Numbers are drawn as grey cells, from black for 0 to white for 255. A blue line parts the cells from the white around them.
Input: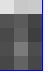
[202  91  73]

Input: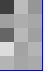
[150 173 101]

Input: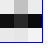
[236  41 233]

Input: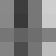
[206 119  98 132]

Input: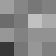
[129 193 130  55]

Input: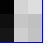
[222 198  22]

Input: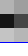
[158  21]

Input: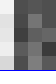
[ 79 117  63 238]
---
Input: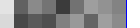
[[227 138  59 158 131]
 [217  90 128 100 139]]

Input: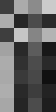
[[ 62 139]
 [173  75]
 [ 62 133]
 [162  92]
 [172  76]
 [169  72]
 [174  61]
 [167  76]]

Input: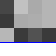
[[ 70 170]
 [ 57 173]
 [183  82]]

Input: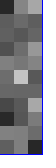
[[ 40 167]
 [ 93  94]
 [ 96 101]
 [ 80 152]
 [128 132]
 [109  88]
 [103 102]
 [ 72 168]
 [ 41 123]
 [129 108]
 [ 95  39]]

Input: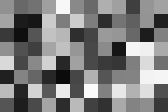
[[145 114 247 105 160 149]
 [164  22 125 126 116 148]
 [ 57  85 183  69 150  28]
 [144  63 192  72  22 240]
 [217 137  39  73  54 219]
 [ 32 102  11 177 130 243]
 [187 212 235 251 232 223]
 [ 85  74  44  65 169 142]]

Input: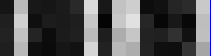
[[ 21  24  27 217 194  13  37 201]
 [ 31  15  26 199 199  38  24 190]
 [ 34  36  27 188 172  34  49 191]
 [ 31  15  22 213 184  35  14 165]]
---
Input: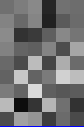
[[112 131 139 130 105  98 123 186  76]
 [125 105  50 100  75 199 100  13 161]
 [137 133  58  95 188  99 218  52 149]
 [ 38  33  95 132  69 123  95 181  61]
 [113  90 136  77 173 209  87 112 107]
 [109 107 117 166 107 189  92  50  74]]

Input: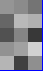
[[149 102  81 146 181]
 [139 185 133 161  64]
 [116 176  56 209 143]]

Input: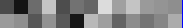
[[ 74 154]
 [ 20 143]
 [108  86]
 [196 146]
 [ 77  88]
 [114  22]
 [101 185]
 [220 159]
 [160  99]
 [196 140]
 [154 116]
 [148 134]
 [142 172]]

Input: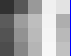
[[ 49  91  83  77]
 [ 87 157 146 135]
 [153 190 186 181]
 [240 243 245 247]
 [227 174 185 193]]

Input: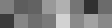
[[127  59]
 [ 93 134]
 [ 98 110]
 [153 122]
 [176 210]
 [117 138]
 [ 49 163]
 [107 137]]

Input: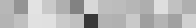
[[183 180]
 [148 192]
 [227 225]
 [201 224]
 [175 202]
 [130 192]
 [216  56]
 [190 179]
 [188 177]
 [182 201]
 [174 159]
 [222 180]
 [193 161]
 [175 208]]

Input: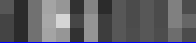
[[ 87  68  68]
 [ 43  43  43]
 [113 113 113]
 [164 168 164]
 [150 213 150]
 [ 49  70  49]
 [132 148 148]
 [ 43  61  61]
 [ 87  87  87]
 [ 75  75  77]
 [ 87  87  87]
 [ 75  75  77]
 [128 128 109]
 [ 76 102  76]]
